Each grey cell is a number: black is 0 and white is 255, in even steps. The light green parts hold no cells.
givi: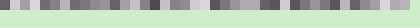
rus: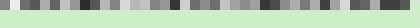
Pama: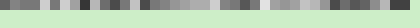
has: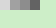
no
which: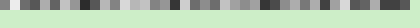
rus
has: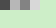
no

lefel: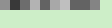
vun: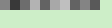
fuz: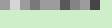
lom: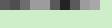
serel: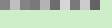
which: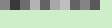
vun
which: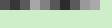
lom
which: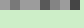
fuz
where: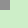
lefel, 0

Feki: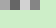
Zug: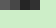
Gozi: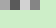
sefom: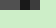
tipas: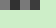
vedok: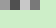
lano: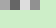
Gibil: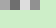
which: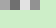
Gibil
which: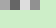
lano
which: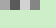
Gozi

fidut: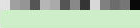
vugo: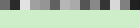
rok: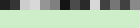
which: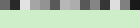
vugo
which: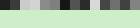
rok
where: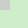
rok, 2
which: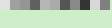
vugo

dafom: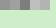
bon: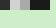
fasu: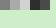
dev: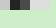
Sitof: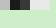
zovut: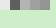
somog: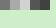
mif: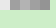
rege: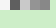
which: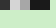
bon
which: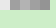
mif
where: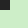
dev, 1
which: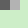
zovut
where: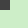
somog, 4
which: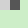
somog

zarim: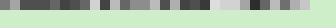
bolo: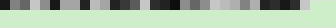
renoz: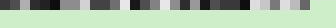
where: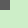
bolo, 13
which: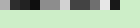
renoz
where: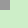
renoz, 19
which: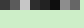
bolo
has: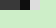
yes

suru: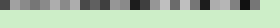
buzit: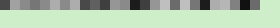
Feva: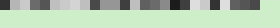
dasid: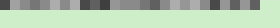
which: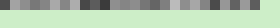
dasid
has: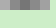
no
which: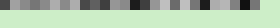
suru
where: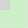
Feva, 7
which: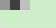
Feva

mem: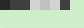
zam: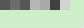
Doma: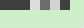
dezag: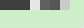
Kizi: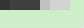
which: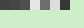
Doma
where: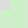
Doma, 3
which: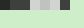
mem
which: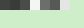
dezag
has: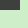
yes
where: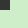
Kizi, 0

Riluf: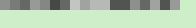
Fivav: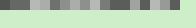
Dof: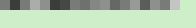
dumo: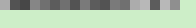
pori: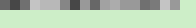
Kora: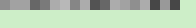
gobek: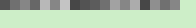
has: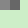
yes
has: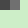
yes
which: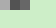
Kora
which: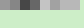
Riluf

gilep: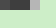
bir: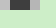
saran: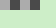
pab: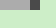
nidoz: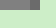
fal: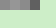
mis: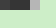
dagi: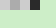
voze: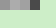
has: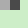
yes
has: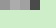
yes
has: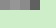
yes
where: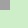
voze, 2

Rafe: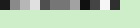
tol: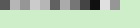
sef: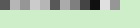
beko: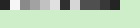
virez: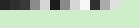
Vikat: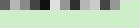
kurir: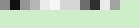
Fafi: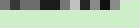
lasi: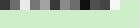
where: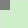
sef, 7
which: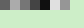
tol
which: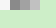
beko
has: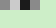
no
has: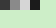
yes
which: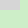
kurir

